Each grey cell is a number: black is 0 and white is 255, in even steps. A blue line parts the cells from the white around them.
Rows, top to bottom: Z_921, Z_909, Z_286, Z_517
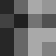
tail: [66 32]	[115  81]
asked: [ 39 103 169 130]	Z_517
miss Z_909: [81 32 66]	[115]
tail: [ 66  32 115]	[81]

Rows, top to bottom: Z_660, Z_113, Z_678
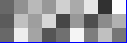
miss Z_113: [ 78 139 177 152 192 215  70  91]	[158]
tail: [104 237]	[164  85 112 245 126 192 118]
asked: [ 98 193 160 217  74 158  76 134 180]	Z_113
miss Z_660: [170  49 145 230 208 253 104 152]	[185]
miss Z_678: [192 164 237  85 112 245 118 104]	[126]

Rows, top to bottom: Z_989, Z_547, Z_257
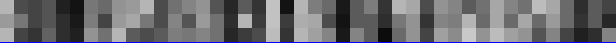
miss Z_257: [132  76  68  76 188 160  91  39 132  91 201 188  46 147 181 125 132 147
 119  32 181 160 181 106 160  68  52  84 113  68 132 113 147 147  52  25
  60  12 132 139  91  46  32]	[98]
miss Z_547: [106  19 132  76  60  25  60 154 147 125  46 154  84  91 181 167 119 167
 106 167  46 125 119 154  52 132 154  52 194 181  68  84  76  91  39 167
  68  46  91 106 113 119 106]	[173]
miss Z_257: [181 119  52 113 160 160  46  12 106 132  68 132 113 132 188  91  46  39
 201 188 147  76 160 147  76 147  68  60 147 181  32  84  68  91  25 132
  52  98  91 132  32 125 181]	[139]
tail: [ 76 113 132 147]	[ 84  39  91  52 194  19 181 125 106  25  91 125  52 181 167  76 147 132
  91 113 167 132 113 188 167 106  46  91  68]

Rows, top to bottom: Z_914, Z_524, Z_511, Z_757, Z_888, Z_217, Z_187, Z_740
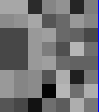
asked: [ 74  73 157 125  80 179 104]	Z_757
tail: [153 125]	[ 79 182 111]

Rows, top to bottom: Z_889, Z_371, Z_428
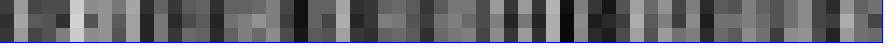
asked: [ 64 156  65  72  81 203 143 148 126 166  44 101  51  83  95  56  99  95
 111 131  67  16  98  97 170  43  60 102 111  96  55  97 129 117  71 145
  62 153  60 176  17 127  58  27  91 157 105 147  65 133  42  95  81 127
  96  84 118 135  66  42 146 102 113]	Z_889
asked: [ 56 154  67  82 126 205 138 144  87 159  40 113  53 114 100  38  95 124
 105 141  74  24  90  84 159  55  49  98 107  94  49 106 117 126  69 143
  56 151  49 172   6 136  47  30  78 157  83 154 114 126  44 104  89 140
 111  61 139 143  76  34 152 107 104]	Z_428
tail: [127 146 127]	[ 61  17  98  69 173  36  55 127 119  83  61 113 127 106  76 127  36 119
  36 173   9 140  29  42  61 173  90 127  61 140  29 113 113 127 106  83
 113 140  69  61 173 113  69]
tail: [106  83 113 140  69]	[ 61 173 113  69]
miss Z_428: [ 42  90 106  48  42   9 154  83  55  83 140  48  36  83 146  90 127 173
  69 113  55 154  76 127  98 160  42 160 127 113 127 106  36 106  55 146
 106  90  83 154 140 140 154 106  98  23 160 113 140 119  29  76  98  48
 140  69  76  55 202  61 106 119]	[134]
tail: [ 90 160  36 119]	[ 42  76  90  36 113 127 146 127  61  17  98  69 173  36  55 127 119  83
  61 113 127 106  76 127  36 119  36 173   9 140  29  42  61 173  90 127
  61 140  29 113 113 127 106  83 113 140  69  61 173 113  69]

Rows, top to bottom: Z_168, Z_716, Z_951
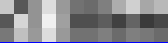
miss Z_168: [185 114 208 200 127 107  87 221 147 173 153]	[167]
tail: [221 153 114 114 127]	[107 127 120 107]
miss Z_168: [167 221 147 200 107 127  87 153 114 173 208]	[185]
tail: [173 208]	[167 185]

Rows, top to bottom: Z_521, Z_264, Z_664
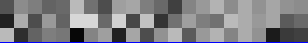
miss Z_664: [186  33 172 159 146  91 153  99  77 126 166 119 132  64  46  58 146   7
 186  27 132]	[179]
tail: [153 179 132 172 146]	[27 58 64]
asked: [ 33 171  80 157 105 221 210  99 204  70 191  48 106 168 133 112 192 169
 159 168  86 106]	Z_264
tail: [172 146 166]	[146 140]

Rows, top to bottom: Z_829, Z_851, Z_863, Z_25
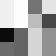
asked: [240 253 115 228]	Z_829
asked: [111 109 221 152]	Z_25

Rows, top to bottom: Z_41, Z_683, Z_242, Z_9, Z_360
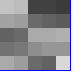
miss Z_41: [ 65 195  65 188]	[59]
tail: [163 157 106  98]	[91]

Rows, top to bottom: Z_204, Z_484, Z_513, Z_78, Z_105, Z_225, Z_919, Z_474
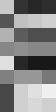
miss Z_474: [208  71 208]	[216]
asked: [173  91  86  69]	Z_513
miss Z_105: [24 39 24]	[224]
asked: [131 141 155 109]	Z_225
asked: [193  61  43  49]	Z_204
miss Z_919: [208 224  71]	[240]

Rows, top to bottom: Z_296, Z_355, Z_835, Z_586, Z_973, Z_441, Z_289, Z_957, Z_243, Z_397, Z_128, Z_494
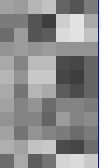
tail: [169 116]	[181 169  92  76 100]
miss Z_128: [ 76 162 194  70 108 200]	[175]
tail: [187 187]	[ 76  70 100]
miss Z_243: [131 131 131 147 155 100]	[139]

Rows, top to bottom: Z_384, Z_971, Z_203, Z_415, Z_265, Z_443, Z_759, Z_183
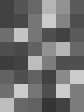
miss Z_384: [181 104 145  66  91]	[85]
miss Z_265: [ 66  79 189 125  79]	[60]
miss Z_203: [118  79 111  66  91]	[196]

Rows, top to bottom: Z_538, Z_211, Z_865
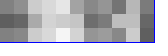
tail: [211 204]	[197 110 123 190 190 103]
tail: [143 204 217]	[230 163 136 149 116 183 123]
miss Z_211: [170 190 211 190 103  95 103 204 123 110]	[197]
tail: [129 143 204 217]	[230 163 136 149 116 183 123]

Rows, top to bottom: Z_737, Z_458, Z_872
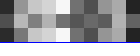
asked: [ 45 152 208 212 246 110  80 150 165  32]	Z_737
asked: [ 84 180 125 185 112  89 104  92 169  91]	Z_458

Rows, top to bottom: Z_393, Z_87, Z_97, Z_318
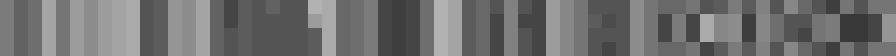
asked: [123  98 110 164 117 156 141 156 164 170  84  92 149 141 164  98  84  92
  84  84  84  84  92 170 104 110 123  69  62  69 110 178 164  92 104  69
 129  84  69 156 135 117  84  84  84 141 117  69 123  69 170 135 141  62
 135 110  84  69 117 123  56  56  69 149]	Z_97
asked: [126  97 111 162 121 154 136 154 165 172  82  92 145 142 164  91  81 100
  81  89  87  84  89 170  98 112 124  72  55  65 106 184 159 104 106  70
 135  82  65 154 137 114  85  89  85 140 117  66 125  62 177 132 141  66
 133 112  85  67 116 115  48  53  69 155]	Z_97
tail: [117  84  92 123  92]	[129  84 135 104  84  62 117  84 117 117]
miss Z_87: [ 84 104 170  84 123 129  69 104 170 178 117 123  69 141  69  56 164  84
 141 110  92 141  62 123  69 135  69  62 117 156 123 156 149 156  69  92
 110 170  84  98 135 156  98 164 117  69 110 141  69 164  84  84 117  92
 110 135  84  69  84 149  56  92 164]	[76]
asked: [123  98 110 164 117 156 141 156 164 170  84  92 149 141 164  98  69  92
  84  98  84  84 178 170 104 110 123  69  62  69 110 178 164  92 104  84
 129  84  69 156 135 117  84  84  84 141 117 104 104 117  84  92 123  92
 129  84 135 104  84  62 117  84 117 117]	Z_393

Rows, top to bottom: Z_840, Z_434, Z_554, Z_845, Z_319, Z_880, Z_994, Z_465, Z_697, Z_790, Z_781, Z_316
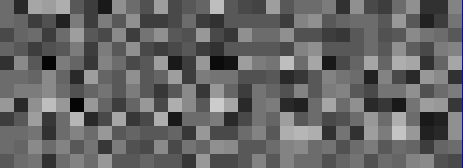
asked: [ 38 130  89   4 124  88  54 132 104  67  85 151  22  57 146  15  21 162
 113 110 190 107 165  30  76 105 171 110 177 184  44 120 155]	Z_319
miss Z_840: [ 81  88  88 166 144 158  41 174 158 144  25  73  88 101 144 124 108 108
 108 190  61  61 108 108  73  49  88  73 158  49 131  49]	[67]
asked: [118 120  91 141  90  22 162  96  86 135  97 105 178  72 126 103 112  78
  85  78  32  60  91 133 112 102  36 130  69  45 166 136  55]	Z_880
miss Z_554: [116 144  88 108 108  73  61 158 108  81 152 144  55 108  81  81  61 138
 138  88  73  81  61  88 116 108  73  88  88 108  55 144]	[101]
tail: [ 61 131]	[144  88 101 108 108  88 152  88  33  61 116]
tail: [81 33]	[124  61 124  88 144  61  61  73 108  61  49  88  88  88  88  61 131 144
  88 101 108 108  88 152  88  33  61 116]
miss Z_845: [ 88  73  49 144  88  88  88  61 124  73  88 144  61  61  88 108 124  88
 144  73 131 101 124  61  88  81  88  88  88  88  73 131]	[94]

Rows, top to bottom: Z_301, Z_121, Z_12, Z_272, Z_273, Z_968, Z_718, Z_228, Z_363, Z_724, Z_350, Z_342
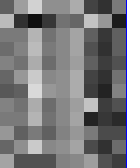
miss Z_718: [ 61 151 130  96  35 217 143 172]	[88]
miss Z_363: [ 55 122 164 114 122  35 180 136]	[42]
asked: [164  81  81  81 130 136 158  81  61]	Z_342
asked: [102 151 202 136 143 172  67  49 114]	Z_968
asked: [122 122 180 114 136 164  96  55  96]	Z_12

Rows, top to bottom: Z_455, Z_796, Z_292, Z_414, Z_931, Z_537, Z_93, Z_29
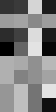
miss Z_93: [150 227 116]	[191]
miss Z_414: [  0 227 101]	[7]

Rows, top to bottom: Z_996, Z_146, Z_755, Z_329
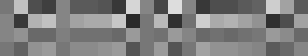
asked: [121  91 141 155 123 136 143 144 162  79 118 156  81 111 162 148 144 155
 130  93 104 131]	Z_329
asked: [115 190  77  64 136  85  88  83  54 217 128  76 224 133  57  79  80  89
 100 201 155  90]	Z_996
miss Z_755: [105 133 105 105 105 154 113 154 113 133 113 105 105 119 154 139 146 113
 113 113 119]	[127]
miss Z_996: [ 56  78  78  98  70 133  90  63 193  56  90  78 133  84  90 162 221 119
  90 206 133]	[214]
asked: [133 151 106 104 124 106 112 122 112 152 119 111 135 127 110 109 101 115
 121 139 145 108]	Z_755

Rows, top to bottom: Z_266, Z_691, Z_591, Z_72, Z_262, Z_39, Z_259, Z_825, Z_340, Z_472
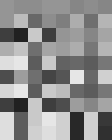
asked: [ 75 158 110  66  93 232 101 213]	Z_39
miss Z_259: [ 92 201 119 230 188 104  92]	[214]

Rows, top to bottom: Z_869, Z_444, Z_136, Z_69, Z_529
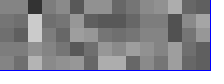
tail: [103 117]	[138 145 173 103  95]
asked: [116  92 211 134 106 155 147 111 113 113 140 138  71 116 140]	Z_136
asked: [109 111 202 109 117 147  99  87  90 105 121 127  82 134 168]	Z_444

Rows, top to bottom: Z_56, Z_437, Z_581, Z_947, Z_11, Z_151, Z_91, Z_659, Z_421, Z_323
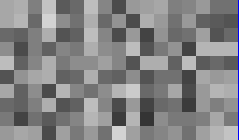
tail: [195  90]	[105 189 133  75 153 160 167 127 133 153 113 113]
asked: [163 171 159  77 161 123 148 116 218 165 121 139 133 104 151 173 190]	Z_323
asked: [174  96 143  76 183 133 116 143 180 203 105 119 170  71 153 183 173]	Z_91
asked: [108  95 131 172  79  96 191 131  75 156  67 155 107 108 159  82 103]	Z_581
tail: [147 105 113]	[160  83 105]
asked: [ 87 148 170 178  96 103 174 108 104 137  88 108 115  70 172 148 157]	Z_151

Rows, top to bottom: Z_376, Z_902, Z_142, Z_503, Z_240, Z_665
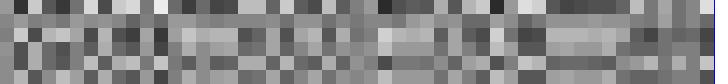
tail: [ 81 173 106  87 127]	[189  93 173 189 120 196 120  93 140  93 100 173 173 100 181 106  93 173
 100 146 127  75 120 120 114 140 100 159 173  81 127 196 181 100 106 106
 100  93 140 153 181 120 173 127 196]
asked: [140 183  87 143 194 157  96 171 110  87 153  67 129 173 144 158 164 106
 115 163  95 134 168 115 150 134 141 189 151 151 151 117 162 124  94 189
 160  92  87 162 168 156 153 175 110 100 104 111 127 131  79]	Z_665
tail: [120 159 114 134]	[106]

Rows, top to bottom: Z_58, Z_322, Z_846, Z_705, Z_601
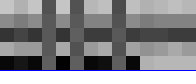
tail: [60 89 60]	[68 68 60 60]
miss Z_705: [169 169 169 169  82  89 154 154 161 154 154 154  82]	[146]
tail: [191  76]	[191 177 183 191 183]
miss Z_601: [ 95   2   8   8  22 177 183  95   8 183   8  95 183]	[15]
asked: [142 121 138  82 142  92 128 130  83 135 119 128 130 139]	Z_322
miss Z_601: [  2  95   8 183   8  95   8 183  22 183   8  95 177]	[15]
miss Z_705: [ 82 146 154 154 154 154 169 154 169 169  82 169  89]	[161]

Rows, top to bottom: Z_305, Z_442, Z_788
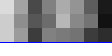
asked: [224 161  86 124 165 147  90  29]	Z_305
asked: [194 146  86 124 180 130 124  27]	Z_442
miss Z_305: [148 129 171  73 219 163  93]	[26]
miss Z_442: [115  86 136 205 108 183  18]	[142]
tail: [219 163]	[ 73 129 171 148  93  26]

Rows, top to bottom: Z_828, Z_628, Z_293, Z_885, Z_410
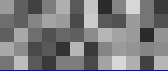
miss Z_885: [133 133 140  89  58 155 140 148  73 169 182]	[51]
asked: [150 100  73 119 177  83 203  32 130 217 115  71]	Z_828
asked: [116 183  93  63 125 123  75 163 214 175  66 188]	Z_410

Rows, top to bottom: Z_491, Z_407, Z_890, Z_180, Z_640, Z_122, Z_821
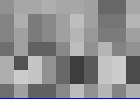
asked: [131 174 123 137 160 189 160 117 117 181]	Z_407
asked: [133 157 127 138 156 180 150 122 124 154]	Z_890
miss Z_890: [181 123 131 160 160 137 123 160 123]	[152]

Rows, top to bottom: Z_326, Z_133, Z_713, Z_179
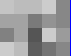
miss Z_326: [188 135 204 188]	[196]
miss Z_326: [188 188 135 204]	[196]
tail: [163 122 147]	[135]
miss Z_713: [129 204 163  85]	[155]
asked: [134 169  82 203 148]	Z_713
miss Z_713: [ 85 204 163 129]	[155]
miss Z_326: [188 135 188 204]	[196]

